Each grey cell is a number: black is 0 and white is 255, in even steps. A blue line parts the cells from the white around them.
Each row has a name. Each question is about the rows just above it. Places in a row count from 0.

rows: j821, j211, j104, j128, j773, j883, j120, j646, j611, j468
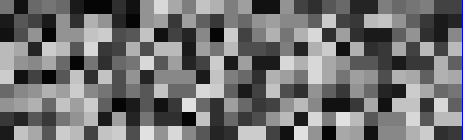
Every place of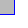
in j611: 6 20 25 31 32
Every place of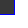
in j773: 27 29 30
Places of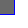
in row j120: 0 12 13 26 31
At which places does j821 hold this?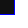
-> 1 9 18 19
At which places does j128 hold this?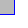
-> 0 4 11 12 16 30 32
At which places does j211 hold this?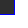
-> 5

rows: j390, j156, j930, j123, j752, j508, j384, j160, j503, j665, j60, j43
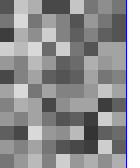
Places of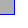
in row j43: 6 8
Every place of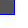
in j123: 6
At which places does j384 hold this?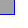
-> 0 3 8

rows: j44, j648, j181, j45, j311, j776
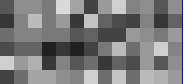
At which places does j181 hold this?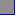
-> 10
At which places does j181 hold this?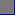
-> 3 4 11
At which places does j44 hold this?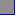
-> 1 2 10 12
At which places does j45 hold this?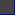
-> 6
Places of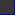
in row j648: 0 5 11

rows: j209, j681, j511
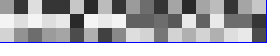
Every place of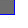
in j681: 11 16 17
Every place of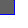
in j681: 9 10 14
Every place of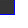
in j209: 1 3 4 8 11 16
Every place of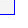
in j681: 0 2 6 8
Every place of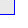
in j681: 4 7 13 15

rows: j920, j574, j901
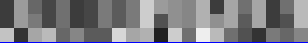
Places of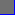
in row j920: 4 17 20
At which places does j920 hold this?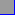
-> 1 11

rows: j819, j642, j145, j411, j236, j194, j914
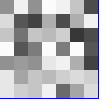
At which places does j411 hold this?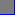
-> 2 4
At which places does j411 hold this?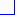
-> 0 3 5
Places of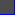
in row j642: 4
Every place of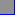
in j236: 0 2
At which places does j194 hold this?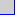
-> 4 6
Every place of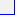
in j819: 1 4
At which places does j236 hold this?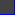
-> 6

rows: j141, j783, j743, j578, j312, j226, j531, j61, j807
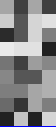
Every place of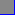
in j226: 0
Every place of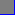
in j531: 0 1
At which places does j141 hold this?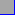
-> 0 2
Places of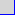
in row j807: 3

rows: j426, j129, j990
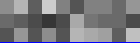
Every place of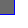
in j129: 0 7 8
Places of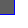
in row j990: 8
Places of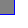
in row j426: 4 6 7

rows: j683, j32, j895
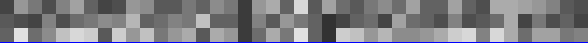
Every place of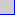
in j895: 6 8 24 32
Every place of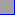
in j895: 38 39
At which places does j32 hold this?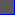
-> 0 19 34
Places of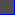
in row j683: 3 8 34 41
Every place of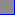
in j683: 10 15 27
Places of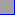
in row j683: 5 23 29 32 37

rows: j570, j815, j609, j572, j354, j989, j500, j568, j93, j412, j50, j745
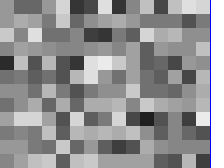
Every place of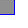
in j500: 0 1 7 8 13
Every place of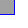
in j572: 1 9
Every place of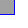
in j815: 2 7
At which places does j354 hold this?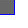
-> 11
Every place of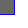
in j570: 1 2
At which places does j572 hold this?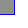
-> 3 6 12 13

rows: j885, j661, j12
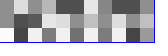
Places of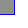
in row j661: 0 5 7 9
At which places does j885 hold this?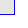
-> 6
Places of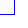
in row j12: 0
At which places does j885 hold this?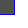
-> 4 5 8 9
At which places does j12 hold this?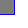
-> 3 7
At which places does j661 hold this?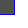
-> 1
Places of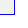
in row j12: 2 4 6 8

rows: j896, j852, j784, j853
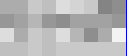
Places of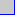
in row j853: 2 4 5 6 7 8
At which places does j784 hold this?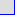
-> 0 4
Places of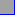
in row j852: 1 5 6 7
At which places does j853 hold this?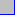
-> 0 1 3
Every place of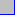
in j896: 3
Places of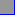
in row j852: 0 3 8
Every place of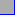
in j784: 1 7

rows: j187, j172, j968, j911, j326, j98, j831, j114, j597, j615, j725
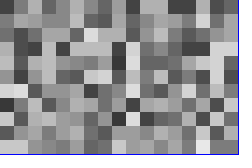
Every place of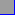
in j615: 4 8 9 12
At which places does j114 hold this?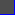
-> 15
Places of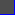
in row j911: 1
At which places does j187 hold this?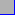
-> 2 5 10 11 14
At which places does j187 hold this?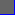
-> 3 7 16
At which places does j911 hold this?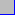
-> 3 5 6 7

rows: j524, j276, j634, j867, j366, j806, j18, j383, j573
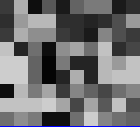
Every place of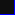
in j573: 3 4
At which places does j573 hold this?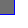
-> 0 5 8
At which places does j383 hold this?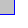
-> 0 1 2 8
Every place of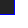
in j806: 4 6
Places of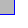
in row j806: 7
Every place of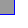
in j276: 1 9
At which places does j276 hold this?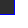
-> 0 4 5 7

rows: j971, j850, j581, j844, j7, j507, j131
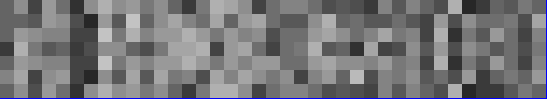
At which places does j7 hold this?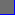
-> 20 21 36
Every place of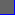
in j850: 0 1 10 16 24
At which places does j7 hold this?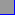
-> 1 9 11 12 14 16 18 19 22 27 35
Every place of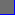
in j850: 14 19 25 28 34 35

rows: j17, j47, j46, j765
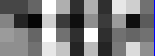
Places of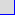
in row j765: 9
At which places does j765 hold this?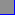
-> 0 1 10
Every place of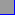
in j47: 8
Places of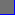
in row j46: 4 8 10
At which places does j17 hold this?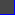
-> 0 1
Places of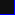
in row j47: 5 9

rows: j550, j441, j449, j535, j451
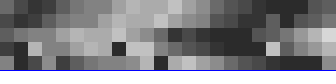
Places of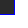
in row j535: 1 8 16 17 18
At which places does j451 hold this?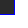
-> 1 11 20 21 22
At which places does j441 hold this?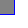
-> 5 6 14
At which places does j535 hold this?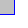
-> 9 10 19

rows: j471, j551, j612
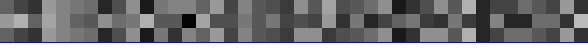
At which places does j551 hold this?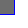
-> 8 38 39
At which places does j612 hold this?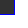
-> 2 12 29 41
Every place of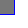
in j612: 5 11

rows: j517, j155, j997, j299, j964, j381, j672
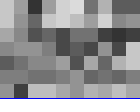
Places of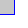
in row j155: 0 3
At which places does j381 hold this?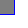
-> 0 1 4 9
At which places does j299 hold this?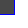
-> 4 6 8
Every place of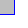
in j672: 2 3 8
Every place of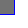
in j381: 2 3 7
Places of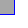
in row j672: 4 7 9

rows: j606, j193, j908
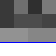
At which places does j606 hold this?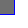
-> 1
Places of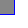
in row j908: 2 3
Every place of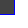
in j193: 3
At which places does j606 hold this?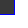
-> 0
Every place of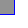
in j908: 0 1

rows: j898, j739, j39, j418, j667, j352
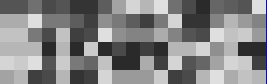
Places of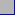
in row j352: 1 4 14 18
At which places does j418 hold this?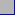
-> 0 1 2 4 12 13 16
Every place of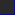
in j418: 3 5 7 9 11 17 18
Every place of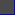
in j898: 3 13
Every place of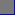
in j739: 3 4 8 11

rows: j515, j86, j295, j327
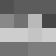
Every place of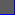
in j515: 1 2 3
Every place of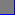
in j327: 2 3
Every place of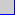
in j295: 0 1 3
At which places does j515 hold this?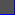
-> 0
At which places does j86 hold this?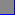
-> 0
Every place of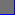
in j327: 0 1

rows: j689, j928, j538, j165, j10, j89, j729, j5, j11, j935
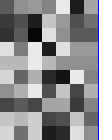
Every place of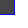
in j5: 0 2
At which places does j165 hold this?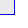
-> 2
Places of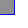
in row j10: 4 5 6

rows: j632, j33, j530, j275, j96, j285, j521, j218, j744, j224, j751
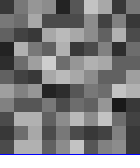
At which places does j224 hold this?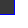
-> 0 6 9
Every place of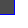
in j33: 3 4 5

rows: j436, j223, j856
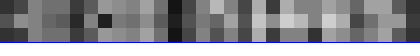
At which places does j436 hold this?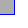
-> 18 20
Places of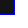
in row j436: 12
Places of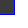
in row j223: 29
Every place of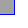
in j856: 10 23 27
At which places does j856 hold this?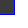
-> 1 5 19

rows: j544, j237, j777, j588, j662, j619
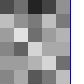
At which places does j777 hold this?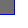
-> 2
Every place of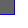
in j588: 1
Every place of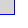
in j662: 3

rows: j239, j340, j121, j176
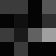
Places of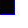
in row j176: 0 2 3
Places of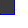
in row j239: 0 1
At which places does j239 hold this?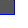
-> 3
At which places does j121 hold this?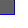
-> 2
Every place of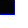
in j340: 0 2

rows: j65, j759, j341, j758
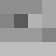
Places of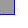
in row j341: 0 1 2
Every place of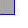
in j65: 3
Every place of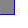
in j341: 3
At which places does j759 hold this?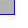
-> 2
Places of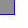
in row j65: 0 1 2
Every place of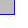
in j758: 0 1 2 3
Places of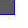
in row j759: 1

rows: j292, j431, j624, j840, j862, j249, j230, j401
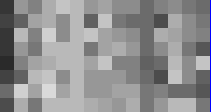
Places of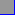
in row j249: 6 7 8
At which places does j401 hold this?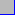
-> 3 4 5 12 13
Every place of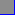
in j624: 4 9 13
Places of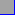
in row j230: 2 4 8 9

